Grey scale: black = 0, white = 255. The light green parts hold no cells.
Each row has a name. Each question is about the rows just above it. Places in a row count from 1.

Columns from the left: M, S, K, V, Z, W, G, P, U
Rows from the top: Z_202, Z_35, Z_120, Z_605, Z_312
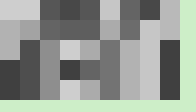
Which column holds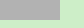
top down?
G
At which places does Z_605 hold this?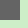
5

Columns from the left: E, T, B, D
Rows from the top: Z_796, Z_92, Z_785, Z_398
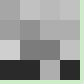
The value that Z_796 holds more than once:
[193]
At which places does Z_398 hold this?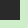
1 2 4
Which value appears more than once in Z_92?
[174]
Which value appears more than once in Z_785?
[124]
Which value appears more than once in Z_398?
[42]
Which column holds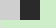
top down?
E
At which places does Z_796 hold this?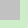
2 4

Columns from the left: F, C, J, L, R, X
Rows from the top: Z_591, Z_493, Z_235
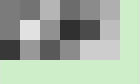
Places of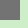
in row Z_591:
2
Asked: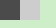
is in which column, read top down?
R
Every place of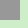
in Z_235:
2
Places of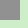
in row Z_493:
3
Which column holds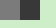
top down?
F
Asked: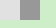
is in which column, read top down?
C

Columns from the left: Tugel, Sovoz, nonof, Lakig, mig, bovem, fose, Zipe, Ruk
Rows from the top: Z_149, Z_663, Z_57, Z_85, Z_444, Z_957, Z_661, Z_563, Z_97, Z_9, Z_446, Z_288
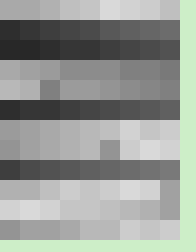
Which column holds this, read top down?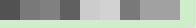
Ruk
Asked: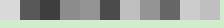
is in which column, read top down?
bovem
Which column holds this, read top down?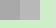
Tugel
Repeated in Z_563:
[148]
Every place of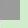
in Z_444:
4 5

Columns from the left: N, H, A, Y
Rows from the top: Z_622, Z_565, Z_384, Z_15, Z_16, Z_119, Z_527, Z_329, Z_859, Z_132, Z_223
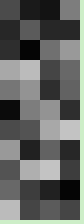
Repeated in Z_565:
[39]
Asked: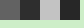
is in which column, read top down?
Y

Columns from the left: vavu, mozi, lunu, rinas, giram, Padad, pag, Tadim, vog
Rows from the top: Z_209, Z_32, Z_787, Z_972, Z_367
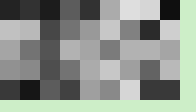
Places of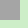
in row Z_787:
1 5 9
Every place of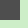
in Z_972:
3
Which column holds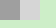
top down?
pag

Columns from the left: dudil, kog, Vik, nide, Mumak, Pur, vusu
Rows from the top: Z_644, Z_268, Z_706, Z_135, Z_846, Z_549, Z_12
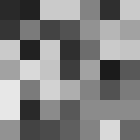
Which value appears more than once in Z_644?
[202]
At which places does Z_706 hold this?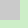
1 3 6
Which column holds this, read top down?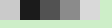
Pur
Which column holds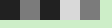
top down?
kog
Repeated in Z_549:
[139]
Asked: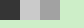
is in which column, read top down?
dudil

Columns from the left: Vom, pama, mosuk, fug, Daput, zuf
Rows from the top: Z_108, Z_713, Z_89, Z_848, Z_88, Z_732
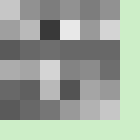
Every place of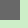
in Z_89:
2 4 5 6
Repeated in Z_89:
[104]
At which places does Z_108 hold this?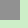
2 4 6
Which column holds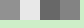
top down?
fug

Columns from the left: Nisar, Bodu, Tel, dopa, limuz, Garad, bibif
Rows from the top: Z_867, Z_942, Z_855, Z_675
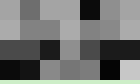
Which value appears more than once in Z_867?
[164]
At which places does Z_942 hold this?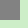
2 3 5
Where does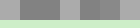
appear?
Z_942
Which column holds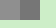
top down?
dopa
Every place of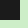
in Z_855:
3 6 7
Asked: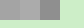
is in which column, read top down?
dopa

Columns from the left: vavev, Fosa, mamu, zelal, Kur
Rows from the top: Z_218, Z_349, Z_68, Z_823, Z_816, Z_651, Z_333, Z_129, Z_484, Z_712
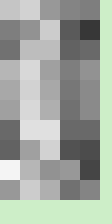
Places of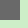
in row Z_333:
1 4 5
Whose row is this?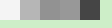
Z_484

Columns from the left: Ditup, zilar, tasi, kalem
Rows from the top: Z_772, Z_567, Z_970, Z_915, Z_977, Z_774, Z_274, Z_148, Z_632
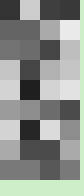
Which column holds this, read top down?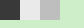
kalem
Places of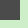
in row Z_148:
2 3
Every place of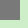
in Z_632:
1 2 4
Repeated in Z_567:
[100]
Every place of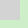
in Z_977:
1 3
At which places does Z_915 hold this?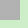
3

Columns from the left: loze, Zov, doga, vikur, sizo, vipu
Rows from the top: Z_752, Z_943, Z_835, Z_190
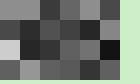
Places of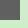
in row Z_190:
1 3 6
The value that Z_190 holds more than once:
[96]
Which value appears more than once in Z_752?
[142]

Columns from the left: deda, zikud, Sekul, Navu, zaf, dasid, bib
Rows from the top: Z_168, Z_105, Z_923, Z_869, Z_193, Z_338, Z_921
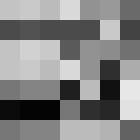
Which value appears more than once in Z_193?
[132]
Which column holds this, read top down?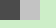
deda
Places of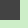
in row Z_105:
7
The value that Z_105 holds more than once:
[75]

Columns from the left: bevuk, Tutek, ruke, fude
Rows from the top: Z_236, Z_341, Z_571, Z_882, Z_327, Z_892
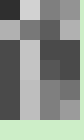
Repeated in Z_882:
[74]
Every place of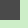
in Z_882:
1 4
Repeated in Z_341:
[177]
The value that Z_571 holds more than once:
[74]

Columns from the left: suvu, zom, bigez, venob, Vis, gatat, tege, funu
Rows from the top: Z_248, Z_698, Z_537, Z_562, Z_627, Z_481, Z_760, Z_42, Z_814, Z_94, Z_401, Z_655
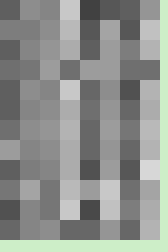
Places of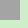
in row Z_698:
6
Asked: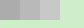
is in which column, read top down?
venob
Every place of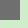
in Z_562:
1 4 7 8

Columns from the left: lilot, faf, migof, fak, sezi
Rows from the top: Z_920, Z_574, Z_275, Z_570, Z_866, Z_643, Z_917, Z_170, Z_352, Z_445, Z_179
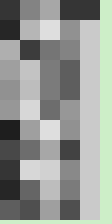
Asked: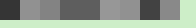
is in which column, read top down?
fak
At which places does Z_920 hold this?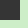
1 4 5

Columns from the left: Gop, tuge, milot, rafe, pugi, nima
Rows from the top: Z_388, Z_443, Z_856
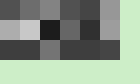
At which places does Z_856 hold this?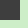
1 2 4 5
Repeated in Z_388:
[81]
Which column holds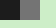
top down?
milot

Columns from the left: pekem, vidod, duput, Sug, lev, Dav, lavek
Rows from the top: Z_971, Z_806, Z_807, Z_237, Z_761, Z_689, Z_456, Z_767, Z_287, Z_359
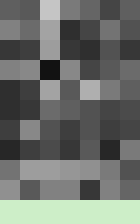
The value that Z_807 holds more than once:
[55]
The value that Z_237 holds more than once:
[136]
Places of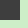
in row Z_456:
1 4 6
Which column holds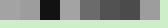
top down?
duput
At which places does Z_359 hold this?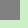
3 4 6

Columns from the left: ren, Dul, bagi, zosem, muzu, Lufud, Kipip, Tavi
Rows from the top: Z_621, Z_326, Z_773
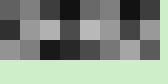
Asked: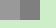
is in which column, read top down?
Dul
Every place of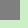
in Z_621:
2 6
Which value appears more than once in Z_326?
[153]
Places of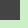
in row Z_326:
7
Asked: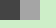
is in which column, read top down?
Kipip
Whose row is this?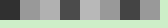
Z_326

